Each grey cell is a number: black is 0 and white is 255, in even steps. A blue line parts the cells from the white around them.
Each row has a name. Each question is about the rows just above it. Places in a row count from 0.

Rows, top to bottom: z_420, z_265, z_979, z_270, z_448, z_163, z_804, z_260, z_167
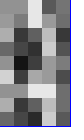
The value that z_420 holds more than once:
[146]
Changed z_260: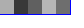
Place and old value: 3, [189]
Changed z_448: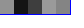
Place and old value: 4, [124]
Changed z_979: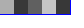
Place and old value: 3, [189]
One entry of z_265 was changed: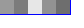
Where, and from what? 3, [154]
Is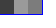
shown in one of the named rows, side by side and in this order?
yes

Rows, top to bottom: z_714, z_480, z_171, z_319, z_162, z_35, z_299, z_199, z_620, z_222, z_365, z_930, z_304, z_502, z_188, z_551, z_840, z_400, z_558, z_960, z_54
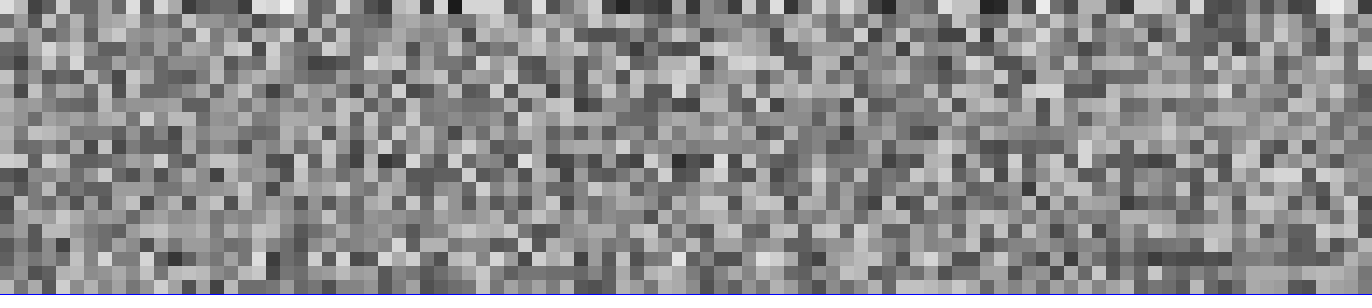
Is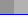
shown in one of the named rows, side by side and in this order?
yes
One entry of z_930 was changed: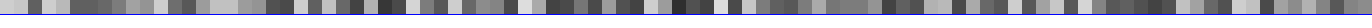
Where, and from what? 78, [124]

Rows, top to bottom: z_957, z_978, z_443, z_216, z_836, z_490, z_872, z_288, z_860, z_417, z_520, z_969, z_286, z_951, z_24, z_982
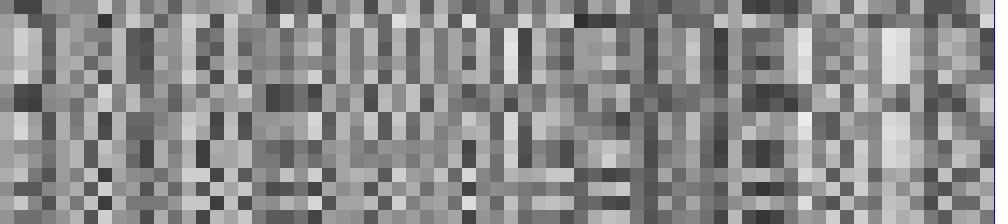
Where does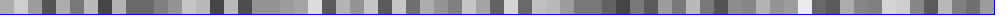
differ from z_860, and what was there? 22, [213]
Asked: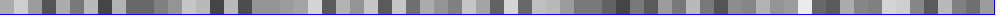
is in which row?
z_860
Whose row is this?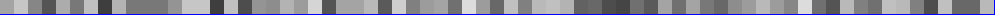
z_24

